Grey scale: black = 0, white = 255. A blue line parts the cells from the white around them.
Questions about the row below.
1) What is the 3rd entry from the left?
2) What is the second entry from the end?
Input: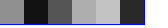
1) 85
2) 195

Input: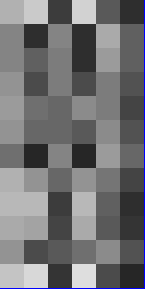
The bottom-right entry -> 38
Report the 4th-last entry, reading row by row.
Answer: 52
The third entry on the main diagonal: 124
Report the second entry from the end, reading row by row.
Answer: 75
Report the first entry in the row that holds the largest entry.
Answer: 196
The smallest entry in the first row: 46
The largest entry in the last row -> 222
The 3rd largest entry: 210
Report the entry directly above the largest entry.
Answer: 111
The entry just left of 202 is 177
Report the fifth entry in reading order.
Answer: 89
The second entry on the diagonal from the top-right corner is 170
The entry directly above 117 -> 155
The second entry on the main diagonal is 46

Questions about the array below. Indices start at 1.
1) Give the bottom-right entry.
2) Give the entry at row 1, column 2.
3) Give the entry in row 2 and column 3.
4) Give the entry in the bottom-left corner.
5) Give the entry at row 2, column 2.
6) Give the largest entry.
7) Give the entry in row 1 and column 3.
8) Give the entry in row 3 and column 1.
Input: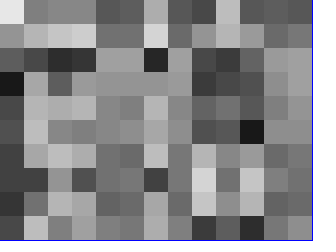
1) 142
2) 127
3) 197
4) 72
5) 181
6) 231
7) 135
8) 93

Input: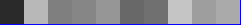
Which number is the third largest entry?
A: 170
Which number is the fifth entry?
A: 150
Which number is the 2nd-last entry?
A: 158
